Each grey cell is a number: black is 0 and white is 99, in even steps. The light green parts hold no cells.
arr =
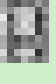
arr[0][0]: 63
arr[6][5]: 52
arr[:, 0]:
[63, 67, 89, 76, 79, 65, 67, 84, 70]
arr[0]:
[63, 40, 31, 47, 41, 60, 47]
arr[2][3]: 79
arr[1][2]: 71
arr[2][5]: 17
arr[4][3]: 76
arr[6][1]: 40
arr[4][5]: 24
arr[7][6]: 48
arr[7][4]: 80
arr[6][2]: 38
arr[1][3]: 78
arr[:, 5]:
[60, 32, 17, 24, 24, 58, 52, 19, 41]

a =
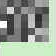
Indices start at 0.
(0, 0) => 48
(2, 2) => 52
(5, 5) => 42
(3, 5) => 22
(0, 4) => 41
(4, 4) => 35
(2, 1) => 24
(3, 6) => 47
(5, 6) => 57
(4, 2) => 47
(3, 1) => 23

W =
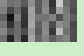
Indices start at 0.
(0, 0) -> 54
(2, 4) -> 62
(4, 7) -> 22
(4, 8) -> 73
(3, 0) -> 46
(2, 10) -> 37
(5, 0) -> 43
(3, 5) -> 38
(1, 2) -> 41
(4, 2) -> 42
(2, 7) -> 51
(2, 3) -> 20
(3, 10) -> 28
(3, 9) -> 49
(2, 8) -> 31
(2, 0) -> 38
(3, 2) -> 41
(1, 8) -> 62
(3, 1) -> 19

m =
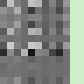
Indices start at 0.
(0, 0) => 35
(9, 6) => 42
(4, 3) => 42
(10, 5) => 43
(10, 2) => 45
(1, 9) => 48
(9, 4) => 46
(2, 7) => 46
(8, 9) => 44
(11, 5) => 44
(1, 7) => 44
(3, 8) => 33
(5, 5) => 43
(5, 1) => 44
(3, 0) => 53
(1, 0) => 57
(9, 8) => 42
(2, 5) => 51
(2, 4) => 51
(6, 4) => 78
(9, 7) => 44
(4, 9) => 56
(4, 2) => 48
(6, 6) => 34
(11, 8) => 36
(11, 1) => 47
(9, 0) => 42
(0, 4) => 74
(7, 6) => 49
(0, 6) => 35
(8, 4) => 38
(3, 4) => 28

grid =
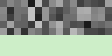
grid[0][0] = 39
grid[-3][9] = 43
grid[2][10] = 43
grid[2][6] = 58
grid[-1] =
[61, 20, 56, 19, 52, 45, 32, 46, 64, 34, 71, 57, 28, 28, 24, 34]
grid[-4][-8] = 27
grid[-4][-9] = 38
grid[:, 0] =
[39, 53, 51, 37, 61]
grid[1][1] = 18
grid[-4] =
[53, 18, 44, 43, 75, 19, 58, 38, 27, 37, 46, 66, 67, 50, 54, 33]
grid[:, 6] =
[28, 58, 58, 31, 32]
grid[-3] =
[51, 25, 44, 38, 75, 13, 58, 33, 23, 43, 43, 63, 62, 52, 56, 29]
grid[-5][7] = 54
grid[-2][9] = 42
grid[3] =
[37, 63, 38, 38, 23, 74, 31, 57, 68, 42, 30, 32, 10, 42, 39, 45]
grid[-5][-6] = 53
